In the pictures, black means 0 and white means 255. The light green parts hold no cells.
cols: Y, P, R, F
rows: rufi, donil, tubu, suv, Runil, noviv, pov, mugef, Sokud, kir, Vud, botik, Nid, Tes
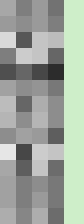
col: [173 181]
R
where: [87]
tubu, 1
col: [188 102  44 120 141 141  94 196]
F
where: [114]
rufi, 3
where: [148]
noviv, 2
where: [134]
Tes, 1
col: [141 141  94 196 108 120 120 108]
F

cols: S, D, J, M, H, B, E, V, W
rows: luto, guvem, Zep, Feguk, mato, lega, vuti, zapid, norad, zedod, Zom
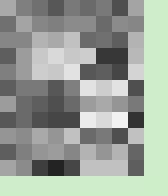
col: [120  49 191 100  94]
W
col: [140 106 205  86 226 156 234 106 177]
B
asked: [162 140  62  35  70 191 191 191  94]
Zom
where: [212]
mato, 8
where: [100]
zedod, 8
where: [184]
Feguk, 8

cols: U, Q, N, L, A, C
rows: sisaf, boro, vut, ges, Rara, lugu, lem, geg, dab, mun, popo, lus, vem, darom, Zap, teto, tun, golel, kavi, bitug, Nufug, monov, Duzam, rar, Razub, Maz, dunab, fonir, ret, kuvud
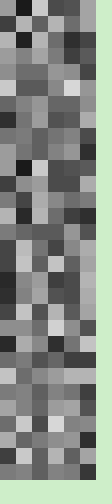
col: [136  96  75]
A
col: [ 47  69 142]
U
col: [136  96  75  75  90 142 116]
A
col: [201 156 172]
N
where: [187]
teto, 1
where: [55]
kuvud, 5
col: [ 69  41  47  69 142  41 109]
U

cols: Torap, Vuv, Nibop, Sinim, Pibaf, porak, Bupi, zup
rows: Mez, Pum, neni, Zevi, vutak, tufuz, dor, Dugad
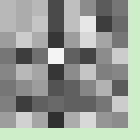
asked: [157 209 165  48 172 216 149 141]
Dugad
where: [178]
tufuz, 6
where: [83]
tufuz, 3
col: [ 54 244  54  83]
Sinim
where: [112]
Zevi, 2
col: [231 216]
porak
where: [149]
Dugad, 6

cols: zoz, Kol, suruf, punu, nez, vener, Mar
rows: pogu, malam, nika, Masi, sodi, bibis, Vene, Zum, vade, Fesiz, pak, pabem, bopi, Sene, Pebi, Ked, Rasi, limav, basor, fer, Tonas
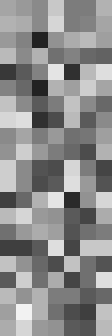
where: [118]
vade, 5
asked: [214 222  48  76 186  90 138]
Zum
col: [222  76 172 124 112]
punu
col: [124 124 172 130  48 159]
nez
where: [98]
Masi, 6

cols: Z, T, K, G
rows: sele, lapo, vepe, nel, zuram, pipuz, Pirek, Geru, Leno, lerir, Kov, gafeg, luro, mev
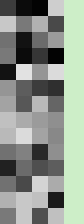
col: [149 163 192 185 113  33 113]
Z
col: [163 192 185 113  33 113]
Z
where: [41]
lerir, 2

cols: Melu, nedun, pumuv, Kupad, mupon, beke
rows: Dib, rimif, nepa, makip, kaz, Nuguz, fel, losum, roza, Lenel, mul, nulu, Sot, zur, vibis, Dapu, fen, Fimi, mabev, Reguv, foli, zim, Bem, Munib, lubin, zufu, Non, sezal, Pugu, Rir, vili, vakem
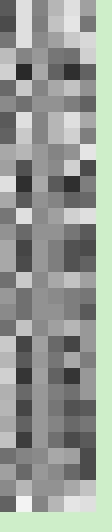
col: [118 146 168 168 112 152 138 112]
Melu
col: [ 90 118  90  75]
beke
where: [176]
lubin, 0
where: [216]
nepa, 5
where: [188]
makip, 0

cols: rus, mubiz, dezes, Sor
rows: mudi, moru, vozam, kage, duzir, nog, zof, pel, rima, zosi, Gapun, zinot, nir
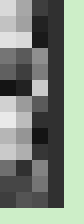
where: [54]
zosi, 2
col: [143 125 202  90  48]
dezes
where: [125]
duzir, 2
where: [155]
zof, 1

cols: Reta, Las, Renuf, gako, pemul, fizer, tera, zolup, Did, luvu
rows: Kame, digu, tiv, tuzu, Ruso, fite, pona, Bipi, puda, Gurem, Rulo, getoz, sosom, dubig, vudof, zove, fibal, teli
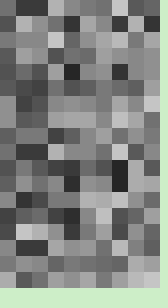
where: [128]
zove, 8
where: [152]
zove, 5
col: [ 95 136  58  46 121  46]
pemul

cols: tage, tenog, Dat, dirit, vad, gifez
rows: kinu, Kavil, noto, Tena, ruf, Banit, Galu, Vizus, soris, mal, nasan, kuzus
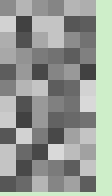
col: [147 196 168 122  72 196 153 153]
Dat
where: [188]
mal, 4
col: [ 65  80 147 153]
tenog
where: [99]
Vizus, 3
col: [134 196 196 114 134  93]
dirit
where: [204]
Vizus, 0
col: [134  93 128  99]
dirit

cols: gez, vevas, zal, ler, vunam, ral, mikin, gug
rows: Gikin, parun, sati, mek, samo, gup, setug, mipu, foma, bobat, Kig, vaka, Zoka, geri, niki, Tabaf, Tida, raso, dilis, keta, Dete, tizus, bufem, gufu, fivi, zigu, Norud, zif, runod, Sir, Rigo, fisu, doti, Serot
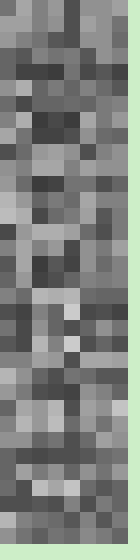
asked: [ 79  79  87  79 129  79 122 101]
fisu
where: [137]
Serot, 5
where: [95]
Serot, 2

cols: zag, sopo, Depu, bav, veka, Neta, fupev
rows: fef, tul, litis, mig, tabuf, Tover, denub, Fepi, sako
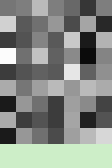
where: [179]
litis, 6
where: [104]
fef, 4
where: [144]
tabuf, 6
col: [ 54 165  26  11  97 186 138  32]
Neta
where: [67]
denub, 6

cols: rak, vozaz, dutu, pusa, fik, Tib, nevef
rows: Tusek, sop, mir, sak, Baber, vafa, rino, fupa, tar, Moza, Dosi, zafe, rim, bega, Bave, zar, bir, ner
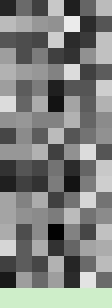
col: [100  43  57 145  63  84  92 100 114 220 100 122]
Tib
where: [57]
mir, 5
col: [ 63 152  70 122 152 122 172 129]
dutu

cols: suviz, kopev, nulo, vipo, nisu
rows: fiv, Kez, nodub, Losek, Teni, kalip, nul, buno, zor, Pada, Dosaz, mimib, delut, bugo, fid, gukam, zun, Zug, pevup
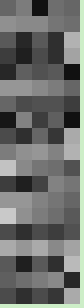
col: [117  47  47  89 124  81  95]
vipo
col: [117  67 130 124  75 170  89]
nulo
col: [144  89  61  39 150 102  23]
suviz
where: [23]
buno, 0
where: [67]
mimib, 2

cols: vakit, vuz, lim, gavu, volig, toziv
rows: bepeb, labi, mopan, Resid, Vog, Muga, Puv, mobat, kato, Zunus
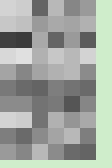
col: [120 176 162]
gavu
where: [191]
labi, 1
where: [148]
mobat, 4
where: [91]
mopan, 5

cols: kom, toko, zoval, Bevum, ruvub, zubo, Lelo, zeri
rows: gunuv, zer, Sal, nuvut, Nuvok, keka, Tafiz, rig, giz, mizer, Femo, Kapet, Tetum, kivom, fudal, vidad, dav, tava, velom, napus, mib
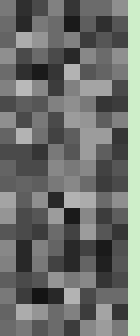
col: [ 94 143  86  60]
zoval
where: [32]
dav, 6
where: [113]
giz, 2
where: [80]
vidad, 7

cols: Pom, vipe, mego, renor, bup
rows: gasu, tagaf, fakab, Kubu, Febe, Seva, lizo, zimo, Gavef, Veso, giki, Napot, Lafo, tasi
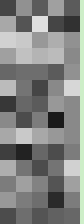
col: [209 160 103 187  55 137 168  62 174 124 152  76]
Pom
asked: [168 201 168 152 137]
Gavef
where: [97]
tasi, 3
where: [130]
Napot, 2

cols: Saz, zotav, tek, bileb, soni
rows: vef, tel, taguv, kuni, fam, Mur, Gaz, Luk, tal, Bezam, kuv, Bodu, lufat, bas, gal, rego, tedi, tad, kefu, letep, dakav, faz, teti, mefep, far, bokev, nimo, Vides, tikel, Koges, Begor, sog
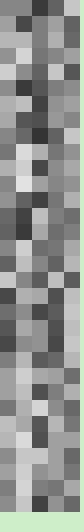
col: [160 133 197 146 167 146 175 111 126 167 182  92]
soni
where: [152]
Luk, 3
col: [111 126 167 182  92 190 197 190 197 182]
soni

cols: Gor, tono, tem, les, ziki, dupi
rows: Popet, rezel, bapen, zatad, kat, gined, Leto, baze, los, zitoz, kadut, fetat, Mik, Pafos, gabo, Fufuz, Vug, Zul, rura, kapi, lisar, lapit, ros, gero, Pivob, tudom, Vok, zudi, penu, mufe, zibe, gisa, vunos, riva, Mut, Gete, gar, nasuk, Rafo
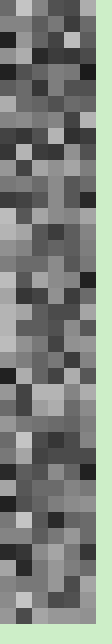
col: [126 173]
tono
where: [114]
Vok, 2
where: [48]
los, 4
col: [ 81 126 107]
dupi
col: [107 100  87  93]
tem
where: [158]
tudom, 2

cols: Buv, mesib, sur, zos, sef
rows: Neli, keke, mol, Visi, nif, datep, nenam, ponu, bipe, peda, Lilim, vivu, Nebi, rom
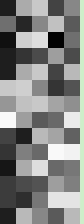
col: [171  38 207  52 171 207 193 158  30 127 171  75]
mesib
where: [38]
keke, 1

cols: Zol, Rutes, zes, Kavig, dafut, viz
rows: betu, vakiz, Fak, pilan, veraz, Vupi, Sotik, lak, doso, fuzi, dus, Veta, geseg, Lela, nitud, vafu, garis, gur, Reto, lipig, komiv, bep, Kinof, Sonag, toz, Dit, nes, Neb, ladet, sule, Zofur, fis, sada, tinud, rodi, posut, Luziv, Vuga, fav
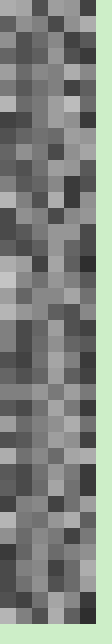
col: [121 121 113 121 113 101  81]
zes
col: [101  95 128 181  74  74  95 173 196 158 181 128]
Zol

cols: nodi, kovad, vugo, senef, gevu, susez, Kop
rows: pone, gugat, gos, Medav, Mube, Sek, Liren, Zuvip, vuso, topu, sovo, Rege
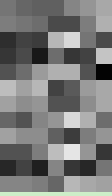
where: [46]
gos, 0
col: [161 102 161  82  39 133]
nodi
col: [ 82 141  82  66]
kovad
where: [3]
Mube, 6
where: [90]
Sek, 4
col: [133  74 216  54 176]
gevu

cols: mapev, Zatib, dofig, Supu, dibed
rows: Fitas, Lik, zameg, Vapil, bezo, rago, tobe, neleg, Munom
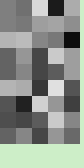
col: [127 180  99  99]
mapev
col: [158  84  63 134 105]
dibed
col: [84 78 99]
mapev
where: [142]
Lik, 4

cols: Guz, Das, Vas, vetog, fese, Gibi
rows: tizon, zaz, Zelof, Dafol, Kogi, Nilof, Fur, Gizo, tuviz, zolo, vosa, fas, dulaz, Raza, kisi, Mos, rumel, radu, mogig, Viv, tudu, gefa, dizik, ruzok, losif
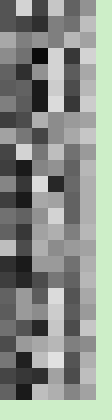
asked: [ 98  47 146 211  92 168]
Kogi
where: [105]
fas, 4
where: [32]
dizik, 1
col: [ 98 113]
fese
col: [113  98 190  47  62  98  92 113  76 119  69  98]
Guz

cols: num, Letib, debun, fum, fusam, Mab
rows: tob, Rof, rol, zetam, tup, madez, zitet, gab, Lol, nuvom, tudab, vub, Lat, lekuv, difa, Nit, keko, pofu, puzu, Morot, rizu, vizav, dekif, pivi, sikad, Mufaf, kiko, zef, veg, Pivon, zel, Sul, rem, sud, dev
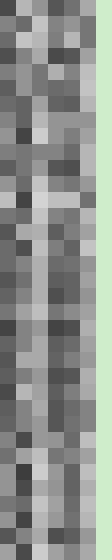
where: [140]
Morot, 4
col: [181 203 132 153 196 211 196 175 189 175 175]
debun
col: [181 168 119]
debun

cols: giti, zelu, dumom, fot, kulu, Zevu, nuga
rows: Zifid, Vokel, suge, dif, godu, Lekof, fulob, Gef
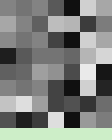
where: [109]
fulob, 6
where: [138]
suge, 0

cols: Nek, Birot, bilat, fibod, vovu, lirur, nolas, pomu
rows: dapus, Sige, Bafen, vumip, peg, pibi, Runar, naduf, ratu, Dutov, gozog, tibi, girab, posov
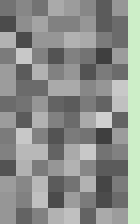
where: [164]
Sige, 2
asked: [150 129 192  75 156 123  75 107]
girab
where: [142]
Sige, 1
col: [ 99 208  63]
nolas
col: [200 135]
lirur

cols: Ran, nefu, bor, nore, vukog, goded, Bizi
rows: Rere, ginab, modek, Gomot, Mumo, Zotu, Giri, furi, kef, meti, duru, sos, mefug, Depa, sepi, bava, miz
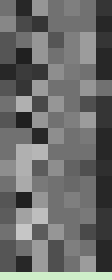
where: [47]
duru, 6
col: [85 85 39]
Ran
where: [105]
sos, 4
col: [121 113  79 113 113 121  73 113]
goded
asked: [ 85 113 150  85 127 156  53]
modek
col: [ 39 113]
Bizi
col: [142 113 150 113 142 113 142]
nore

